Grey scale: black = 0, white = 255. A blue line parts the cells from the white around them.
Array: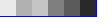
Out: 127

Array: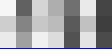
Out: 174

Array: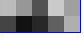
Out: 202

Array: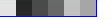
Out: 104

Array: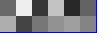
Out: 195

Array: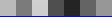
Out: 79

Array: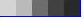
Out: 65

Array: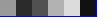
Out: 178

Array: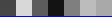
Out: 19
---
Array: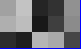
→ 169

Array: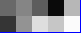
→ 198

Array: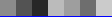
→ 110

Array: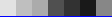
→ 25

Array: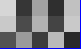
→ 186

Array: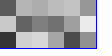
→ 75

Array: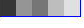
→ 189
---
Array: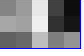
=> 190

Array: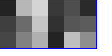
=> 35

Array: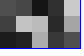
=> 173

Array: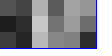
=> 135

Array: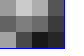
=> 73

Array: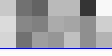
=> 192

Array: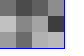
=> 107
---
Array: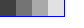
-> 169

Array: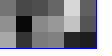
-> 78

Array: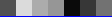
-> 172

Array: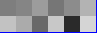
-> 156

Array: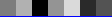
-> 1

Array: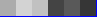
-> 193
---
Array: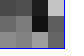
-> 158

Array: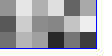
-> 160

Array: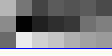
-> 208

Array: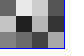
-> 66

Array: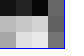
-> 233

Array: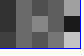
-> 85

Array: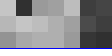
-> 175

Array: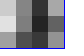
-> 57

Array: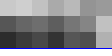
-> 72

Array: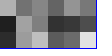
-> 191
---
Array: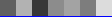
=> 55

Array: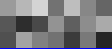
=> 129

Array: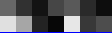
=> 35

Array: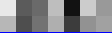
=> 114

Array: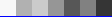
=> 203

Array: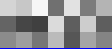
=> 118

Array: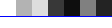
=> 221

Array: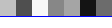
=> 247

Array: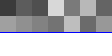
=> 130

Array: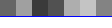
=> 58
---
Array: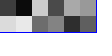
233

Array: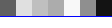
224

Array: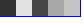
226

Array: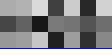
158

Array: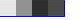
146

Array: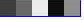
105
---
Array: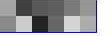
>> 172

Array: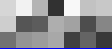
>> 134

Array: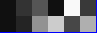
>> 175

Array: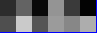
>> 173

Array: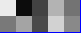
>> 137

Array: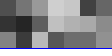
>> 139

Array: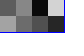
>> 38

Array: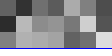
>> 84

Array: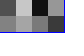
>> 58

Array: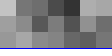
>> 110
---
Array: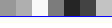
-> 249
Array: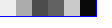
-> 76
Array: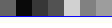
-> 55
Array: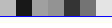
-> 160
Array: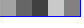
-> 64
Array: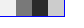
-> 42
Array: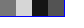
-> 21
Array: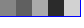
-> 170
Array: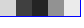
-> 36
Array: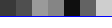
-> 154
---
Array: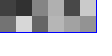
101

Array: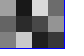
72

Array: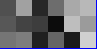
61

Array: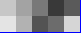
83

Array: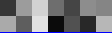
225

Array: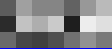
174

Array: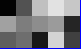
141

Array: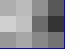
108
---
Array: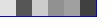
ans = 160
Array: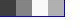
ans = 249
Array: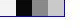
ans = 137
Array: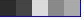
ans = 137
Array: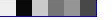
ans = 149
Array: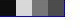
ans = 119
